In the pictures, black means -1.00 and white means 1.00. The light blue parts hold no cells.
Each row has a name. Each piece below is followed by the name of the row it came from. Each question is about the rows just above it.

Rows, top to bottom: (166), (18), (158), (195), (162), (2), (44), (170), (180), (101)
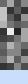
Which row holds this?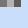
(180)
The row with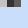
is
(18)

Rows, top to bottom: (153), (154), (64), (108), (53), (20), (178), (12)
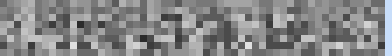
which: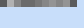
(12)
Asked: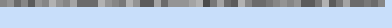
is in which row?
(12)
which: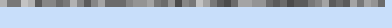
(53)
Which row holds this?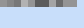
(12)
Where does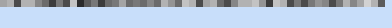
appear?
(108)
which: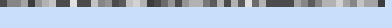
(178)
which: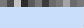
(108)

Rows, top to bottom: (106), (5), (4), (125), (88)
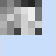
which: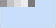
(5)
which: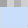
(125)
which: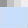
(5)

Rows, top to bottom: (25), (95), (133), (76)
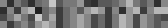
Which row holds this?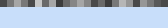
(133)
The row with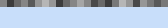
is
(76)
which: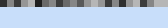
(95)
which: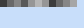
(76)
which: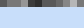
(25)

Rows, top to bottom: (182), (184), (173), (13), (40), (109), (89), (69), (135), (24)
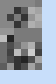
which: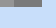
(40)
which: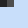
(135)
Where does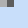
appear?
(89)
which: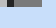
(109)

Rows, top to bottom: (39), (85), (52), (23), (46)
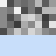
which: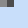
(52)
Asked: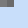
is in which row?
(39)
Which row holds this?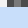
(85)

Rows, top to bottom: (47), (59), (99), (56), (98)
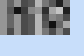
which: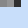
(59)
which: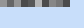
(99)
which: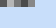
(98)
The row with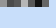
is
(56)
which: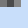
(98)
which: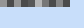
(98)

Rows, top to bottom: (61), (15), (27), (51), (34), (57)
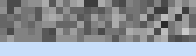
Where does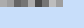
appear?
(27)
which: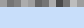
(27)
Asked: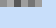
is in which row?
(61)
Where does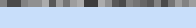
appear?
(61)
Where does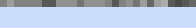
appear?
(57)
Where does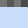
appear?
(34)
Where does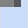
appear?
(57)

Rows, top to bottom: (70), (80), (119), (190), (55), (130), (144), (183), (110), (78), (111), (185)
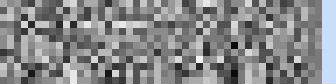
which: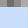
(130)
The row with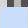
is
(70)
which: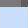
(130)
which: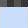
(185)
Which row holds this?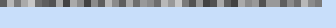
(80)
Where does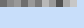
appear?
(144)
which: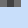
(190)

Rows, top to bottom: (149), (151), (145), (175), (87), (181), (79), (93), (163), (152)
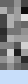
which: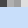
(145)
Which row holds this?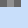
(152)
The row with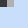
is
(181)
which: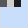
(93)

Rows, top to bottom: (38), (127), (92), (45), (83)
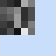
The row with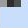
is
(92)
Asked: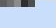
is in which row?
(127)
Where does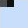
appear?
(83)
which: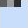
(92)
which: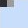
(45)
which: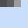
(92)

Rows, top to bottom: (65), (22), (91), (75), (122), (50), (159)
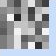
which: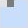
(159)
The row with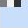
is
(159)
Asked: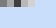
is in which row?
(22)
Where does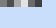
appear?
(65)

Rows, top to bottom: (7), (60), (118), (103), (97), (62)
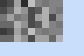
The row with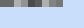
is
(103)
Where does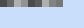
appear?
(60)
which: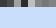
(7)

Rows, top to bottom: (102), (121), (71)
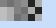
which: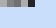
(121)
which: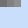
(102)
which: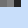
(71)
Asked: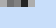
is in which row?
(71)
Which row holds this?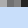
(71)
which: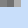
(121)

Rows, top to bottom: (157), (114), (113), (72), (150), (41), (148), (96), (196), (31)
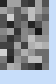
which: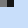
(150)
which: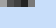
(31)
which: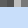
(113)

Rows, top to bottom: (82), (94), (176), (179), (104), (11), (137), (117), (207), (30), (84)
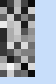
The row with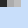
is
(11)
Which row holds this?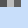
(207)
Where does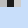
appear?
(94)
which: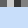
(176)

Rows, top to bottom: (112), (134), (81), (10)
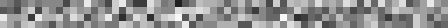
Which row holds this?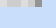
(134)
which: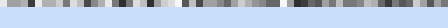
(81)
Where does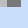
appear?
(81)
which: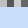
(112)
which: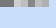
(10)
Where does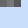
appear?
(134)

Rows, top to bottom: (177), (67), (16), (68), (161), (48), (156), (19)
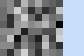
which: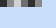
(19)
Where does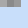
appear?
(68)
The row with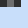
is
(67)
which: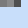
(177)
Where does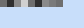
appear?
(19)

